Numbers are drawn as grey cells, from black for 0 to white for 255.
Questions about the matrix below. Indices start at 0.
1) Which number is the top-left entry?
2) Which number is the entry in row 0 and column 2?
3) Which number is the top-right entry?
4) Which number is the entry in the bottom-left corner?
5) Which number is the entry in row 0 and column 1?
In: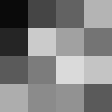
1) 10
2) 98
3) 180
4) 173
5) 69

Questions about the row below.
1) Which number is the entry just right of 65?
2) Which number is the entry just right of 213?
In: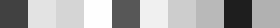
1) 227
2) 254

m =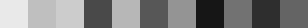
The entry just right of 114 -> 46
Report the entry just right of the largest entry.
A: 191
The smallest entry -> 22

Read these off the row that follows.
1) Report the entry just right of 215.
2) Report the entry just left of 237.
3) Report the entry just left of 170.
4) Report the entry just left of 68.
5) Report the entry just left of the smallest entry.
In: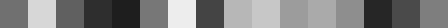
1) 96
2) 119
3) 156
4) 237
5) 46

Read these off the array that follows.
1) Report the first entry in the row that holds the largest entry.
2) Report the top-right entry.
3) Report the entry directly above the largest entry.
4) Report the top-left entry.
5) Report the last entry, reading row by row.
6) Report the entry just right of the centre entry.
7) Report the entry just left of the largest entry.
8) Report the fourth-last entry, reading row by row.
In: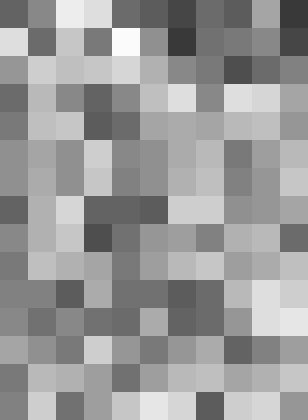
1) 222
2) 57
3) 107
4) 99
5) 150
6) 206
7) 121
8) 92

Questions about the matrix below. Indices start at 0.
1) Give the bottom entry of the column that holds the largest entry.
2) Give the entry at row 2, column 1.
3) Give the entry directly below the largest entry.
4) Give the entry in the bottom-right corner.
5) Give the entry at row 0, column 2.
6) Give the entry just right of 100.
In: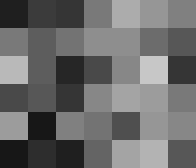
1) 179
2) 93
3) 156
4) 87
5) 53
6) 164

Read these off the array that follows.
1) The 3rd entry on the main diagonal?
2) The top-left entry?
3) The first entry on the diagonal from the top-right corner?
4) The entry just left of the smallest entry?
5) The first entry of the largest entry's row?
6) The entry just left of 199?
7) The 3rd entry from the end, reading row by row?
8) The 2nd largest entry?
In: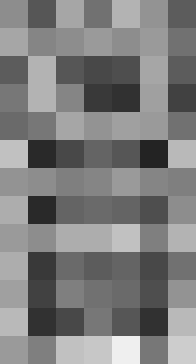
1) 86
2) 141
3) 92
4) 86
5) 154
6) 193
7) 239
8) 205

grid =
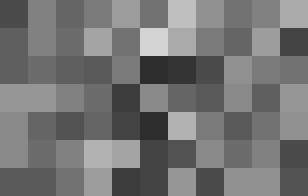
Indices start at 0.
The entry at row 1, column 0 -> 95
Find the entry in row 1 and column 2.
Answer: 108
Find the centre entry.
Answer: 137
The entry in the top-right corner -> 170
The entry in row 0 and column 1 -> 129
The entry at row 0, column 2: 101
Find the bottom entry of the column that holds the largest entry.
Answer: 67
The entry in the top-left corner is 75
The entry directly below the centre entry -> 45
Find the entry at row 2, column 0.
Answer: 95
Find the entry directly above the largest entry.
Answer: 114
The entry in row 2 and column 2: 95
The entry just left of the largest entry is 114
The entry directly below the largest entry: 45
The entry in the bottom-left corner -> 89
